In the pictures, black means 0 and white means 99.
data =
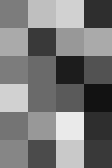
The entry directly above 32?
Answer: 66
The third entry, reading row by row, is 81
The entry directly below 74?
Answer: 22
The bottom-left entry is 52
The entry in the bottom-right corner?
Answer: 22
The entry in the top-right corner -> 18
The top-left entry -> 48

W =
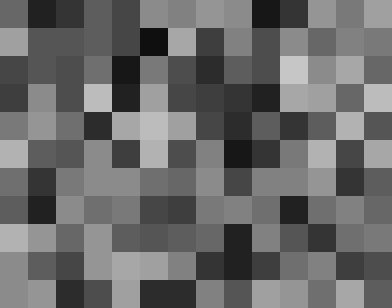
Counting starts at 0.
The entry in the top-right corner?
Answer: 62
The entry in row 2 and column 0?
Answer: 27
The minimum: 6
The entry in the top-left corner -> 40
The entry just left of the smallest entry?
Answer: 27
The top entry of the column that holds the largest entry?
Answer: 20
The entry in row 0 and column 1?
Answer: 13
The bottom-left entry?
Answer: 54
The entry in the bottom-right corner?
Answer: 36
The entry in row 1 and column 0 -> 62
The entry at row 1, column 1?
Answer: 33
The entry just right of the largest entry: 54
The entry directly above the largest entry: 54
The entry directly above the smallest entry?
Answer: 54
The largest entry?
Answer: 77
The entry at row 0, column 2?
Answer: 20
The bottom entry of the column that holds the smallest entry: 17
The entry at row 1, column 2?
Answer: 33

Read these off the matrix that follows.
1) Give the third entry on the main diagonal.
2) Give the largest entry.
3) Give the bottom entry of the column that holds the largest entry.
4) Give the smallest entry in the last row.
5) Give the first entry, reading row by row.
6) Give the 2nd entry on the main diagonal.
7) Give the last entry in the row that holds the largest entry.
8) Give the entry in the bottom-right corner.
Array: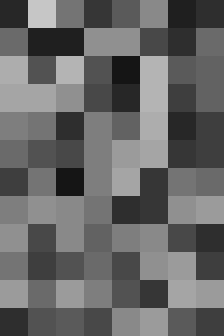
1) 70
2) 77
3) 32
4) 18
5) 15
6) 12
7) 18
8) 24

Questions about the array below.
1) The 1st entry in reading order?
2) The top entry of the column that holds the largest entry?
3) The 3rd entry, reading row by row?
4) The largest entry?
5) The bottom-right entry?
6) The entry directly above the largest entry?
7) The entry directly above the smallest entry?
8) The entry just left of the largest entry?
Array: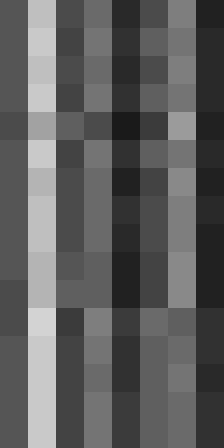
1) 33
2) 74
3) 29
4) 82
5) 19
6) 70
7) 19
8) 29
